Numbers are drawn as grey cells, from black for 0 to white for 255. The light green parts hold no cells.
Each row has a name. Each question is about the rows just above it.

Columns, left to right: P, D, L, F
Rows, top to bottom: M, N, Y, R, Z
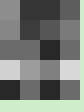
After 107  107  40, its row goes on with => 107
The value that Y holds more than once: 107
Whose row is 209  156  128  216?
R
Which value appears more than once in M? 54
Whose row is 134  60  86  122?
N
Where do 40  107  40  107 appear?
Z
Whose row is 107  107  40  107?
Y

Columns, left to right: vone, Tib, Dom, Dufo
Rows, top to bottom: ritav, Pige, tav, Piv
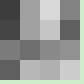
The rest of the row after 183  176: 204
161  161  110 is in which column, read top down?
Tib
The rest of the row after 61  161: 217  130

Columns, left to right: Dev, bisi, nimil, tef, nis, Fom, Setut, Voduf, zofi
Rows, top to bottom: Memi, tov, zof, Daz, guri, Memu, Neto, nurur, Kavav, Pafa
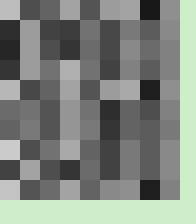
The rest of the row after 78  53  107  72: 137  107  129
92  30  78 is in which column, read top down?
Voduf
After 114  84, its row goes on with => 149  114  46  99  78  129
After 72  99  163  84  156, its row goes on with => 169  30  143
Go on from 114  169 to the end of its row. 99  66  121  92  137

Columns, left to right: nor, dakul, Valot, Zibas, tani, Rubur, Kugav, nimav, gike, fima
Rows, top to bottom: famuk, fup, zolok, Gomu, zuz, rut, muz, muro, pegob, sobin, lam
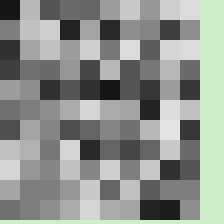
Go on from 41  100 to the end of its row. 71  100  200  107
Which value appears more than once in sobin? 126
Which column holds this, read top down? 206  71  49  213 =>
tani
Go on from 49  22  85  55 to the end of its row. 156  55

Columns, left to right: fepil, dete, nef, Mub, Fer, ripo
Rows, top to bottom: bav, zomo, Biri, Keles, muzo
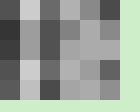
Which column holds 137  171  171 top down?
Fer
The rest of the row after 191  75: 165  171  143
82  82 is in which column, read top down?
nef
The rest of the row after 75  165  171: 143
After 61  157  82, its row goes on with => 165  171  171
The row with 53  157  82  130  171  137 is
zomo
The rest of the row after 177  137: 75

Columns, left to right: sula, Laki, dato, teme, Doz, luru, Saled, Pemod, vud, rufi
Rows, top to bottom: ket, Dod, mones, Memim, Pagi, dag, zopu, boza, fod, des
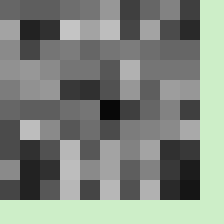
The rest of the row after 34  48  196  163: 189  69  163  75  41
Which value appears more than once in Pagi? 151
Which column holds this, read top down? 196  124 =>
teme
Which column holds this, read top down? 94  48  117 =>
dato
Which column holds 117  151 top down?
rufi
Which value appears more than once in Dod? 163
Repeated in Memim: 117

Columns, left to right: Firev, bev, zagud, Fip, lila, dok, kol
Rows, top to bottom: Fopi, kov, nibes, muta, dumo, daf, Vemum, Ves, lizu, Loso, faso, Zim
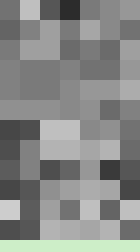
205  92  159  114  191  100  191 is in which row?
faso
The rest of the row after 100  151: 58  86
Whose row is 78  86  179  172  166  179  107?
Zim
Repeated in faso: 191
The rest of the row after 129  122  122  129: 114  114  151
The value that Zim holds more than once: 179
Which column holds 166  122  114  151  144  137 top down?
lila

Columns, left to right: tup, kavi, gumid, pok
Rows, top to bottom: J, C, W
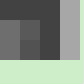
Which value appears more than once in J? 66
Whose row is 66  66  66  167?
J
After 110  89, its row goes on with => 66  167

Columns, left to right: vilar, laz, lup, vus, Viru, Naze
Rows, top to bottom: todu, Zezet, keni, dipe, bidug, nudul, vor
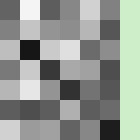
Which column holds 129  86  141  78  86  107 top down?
Naze
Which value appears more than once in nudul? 93

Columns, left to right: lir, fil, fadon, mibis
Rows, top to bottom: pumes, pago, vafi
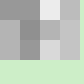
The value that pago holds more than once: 180
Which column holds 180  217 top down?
fadon
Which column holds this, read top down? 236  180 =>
fadon
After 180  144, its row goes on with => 180  196
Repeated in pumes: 152

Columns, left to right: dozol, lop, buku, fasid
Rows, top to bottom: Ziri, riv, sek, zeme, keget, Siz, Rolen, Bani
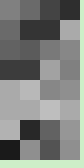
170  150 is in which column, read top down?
fasid
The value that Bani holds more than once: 143
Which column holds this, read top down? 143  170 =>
fasid
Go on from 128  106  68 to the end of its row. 46
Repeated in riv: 52
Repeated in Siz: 170

